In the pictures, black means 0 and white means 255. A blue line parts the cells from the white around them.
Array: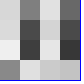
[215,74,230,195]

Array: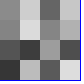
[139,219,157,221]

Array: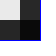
[234,10]

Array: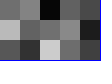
[111,98,204]

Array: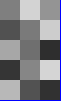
[127,122,46]

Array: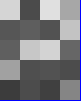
[213,94,211,76]
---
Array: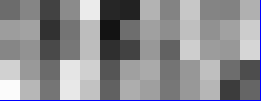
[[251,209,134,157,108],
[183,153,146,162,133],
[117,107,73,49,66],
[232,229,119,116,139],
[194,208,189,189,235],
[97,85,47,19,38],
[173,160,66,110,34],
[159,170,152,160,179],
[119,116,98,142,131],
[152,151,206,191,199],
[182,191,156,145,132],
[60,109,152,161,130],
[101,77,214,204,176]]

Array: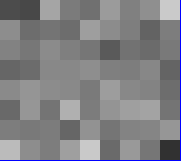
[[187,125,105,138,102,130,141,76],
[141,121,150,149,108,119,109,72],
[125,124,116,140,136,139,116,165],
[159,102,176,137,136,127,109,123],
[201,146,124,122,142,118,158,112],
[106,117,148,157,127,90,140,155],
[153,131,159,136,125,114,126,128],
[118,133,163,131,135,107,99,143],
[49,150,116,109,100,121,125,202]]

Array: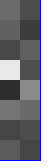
[[90,69,116,45,233,72,97,107],
[70,77,105,138,79,96,61,76]]

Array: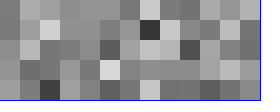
[[158,148,142,122,124],
[125,111,183,158,172],
[64,119,119,207,159],
[159,151,125,144,141],
[129,121,139,144,148],
[96,215,92,126,147],
[119,131,161,149,120],
[197,142,193,54,201],
[114,139,181,199,123],
[115,140,80,135,115],
[94,163,165,123,170],
[115,186,129,188,149],
[137,156,113,116,178]]

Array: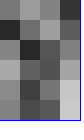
[[130,138,169,133,41,119],
[75,64,96,40,110,155],
[88,118,82,86,158,130],
[202,199,165,128,92,52]]

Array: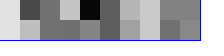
[[225,225],
[190,73],
[113,113],
[112,197],
[133,7],
[94,94],
[161,182],
[202,202],
[113,130],
[136,130]]
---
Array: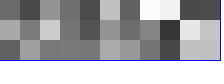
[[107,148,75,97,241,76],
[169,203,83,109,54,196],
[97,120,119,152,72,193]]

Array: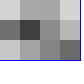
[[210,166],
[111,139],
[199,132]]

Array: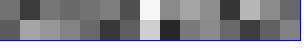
[[114,118,114,79,137,142,183,103],
[92,150,105,94,39,138,61,129]]

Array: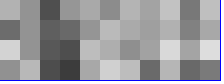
[[178,79,169,180,194,191],
[108,95,149,170,177,168],
[211,88,189,143,217,221],
[145,77,168,189,182,122]]

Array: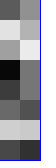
[[91],
[226],
[160],
[8],
[60],
[105],
[207],
[72]]

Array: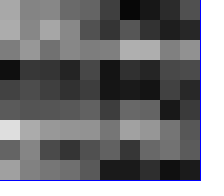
[[168,135,100,7,43],
[172,166,81,86,30],
[125,113,125,175,128],
[15,52,71,48,72],
[66,63,61,26,65],
[90,85,97,104,24],
[222,152,146,161,117],
[100,74,80,54,114],
[160,118,89,26,16]]
